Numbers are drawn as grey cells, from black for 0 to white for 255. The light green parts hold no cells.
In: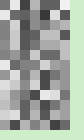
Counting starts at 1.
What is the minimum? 56
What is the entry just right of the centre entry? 210
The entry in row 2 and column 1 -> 232
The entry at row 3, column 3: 75
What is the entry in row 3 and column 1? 130
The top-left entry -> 118
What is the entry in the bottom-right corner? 106
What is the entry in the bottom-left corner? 160
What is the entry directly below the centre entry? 181
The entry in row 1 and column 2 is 232
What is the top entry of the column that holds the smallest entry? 97
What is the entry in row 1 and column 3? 66
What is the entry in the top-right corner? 241
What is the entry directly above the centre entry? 201
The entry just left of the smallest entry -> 140
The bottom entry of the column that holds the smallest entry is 170

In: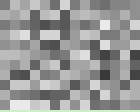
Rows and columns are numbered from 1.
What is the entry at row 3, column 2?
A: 144
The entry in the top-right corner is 144
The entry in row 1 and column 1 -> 122
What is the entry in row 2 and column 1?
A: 176
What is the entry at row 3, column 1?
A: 122
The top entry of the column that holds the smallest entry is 111
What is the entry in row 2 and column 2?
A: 165
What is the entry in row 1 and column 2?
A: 188
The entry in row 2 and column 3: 188
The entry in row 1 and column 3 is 165
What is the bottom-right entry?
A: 144
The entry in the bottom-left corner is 144
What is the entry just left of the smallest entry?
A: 122
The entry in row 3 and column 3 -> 122
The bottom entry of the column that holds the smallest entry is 122
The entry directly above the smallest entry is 111
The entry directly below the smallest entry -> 155

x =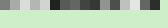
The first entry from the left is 125
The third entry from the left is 220
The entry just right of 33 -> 89
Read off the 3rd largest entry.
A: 211
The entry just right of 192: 229
